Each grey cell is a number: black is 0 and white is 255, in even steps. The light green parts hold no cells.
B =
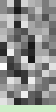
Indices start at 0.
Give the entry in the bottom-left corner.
226
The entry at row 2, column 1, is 211
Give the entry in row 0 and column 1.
211
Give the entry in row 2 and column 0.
195
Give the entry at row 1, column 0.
139
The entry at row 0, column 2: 55
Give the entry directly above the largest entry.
152
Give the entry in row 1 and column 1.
111
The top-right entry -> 166
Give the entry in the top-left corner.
139
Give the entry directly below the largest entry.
111
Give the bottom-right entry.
123
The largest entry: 254

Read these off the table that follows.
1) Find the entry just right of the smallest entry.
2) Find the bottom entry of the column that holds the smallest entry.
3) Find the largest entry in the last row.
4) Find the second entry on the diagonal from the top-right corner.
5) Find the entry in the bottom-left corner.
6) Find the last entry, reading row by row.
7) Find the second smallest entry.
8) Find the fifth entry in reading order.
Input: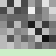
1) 59
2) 131
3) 199
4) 144
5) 186
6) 116
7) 29
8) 160

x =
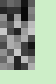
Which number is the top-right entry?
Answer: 91
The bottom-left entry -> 144
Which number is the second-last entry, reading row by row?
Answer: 63
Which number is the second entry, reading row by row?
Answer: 105
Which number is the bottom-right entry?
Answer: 173
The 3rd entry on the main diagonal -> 157
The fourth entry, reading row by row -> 21
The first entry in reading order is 75
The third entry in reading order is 91

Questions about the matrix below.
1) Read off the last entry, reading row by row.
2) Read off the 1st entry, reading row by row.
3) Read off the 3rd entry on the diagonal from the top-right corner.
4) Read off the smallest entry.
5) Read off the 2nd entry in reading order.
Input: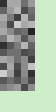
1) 139
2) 49
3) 64
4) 36
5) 168
